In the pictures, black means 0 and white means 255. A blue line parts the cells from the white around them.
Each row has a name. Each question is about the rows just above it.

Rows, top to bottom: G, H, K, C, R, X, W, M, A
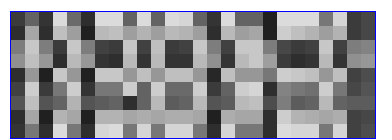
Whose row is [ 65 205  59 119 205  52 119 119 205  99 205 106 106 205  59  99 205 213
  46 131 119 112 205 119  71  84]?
X
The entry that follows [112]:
[205]
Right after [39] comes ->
[191]

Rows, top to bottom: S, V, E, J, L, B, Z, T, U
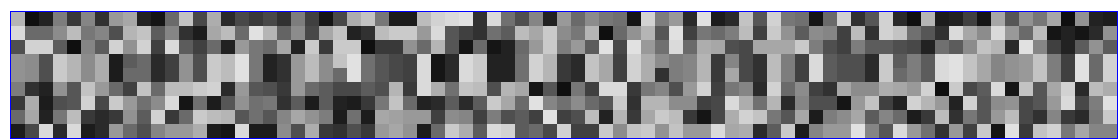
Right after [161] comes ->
[153]
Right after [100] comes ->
[140]

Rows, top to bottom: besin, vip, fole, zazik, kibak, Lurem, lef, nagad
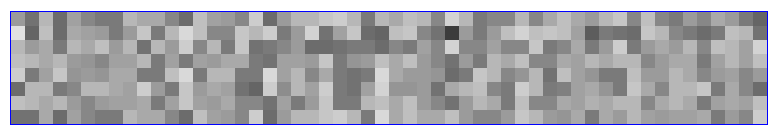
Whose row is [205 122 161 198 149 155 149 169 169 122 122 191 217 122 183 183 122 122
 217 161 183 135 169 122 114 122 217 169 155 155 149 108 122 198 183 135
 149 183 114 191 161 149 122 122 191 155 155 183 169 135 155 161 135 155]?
kibak
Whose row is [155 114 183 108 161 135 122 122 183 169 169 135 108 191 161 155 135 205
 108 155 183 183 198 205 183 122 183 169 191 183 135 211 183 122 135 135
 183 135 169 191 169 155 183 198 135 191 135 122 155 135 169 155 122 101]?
besin
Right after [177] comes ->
[169]
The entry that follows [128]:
[161]
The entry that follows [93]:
[122]
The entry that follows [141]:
[183]

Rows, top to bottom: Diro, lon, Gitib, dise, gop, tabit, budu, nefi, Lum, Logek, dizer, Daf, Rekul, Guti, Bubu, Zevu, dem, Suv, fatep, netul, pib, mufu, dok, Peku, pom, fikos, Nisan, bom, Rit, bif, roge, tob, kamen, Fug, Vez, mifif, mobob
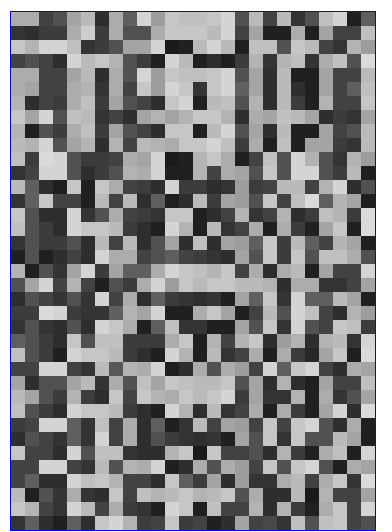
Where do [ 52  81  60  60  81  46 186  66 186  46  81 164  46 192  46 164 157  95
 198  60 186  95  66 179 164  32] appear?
dem
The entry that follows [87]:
[179]
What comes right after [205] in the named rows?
[60]
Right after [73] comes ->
[52]
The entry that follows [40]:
[164]

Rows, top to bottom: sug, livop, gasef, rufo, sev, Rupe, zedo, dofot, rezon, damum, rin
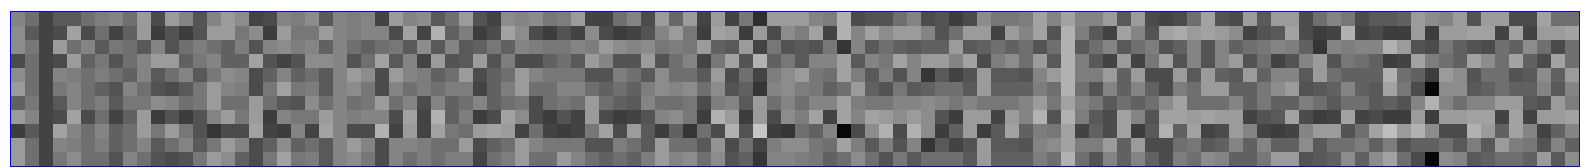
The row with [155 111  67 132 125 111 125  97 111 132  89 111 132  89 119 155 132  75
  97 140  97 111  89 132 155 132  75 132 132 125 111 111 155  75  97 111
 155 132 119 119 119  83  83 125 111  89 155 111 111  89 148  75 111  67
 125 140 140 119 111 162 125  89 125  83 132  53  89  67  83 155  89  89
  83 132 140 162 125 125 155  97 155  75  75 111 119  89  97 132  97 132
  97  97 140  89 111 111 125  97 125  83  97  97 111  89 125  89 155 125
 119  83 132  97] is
damum
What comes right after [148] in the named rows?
[75]
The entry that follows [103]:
[155]
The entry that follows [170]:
[155]

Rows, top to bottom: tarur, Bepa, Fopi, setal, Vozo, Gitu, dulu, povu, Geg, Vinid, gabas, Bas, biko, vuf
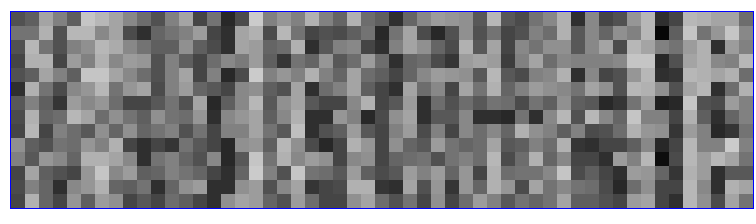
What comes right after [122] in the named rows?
[156]
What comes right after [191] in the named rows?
[47]
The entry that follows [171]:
[136]
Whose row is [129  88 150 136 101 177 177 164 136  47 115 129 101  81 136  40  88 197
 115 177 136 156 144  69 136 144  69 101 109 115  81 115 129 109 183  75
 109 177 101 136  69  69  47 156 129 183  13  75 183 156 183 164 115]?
gabas
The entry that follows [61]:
[129]

